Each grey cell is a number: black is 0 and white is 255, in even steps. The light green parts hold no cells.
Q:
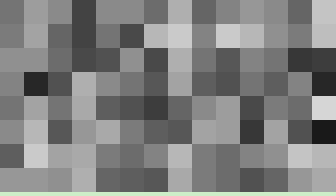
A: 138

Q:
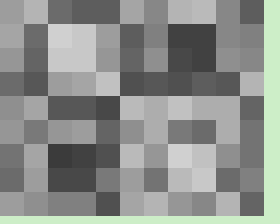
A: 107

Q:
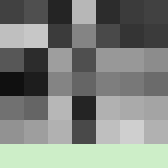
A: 36

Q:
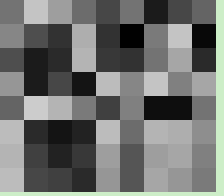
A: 158

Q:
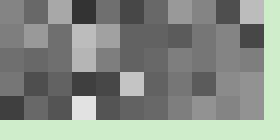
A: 168
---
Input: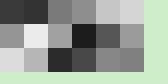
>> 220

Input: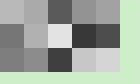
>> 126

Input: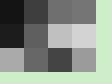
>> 170

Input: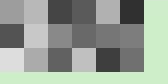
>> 221

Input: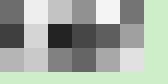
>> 181

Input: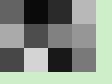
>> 71

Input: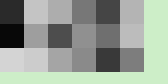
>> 212

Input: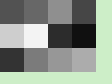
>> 51

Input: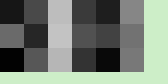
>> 2
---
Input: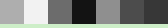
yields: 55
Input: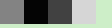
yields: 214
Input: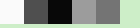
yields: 116
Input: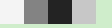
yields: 199
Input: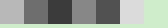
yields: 219
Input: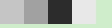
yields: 232
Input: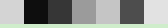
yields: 226
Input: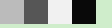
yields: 9
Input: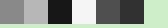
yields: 49
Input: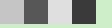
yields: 58
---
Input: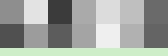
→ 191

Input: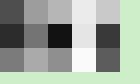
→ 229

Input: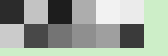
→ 242

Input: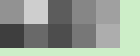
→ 134

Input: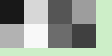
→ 85

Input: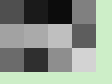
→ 191

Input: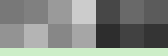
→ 105
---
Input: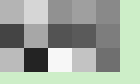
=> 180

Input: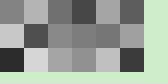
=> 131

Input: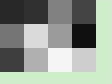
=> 40

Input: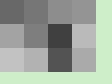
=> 104

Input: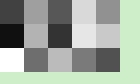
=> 65

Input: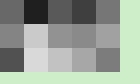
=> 104
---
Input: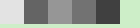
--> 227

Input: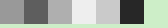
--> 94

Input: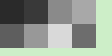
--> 168

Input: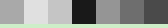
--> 197

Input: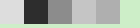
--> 221

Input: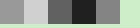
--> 153

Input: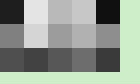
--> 79

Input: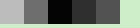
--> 188

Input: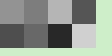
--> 85

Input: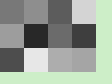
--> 62
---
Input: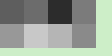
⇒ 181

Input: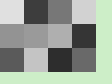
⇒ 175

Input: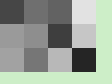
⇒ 62

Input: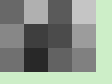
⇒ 75

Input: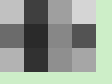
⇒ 135

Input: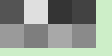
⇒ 168
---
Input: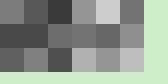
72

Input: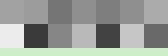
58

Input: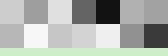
246

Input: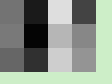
4

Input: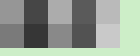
54

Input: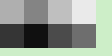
16

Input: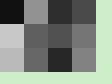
95

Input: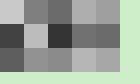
188
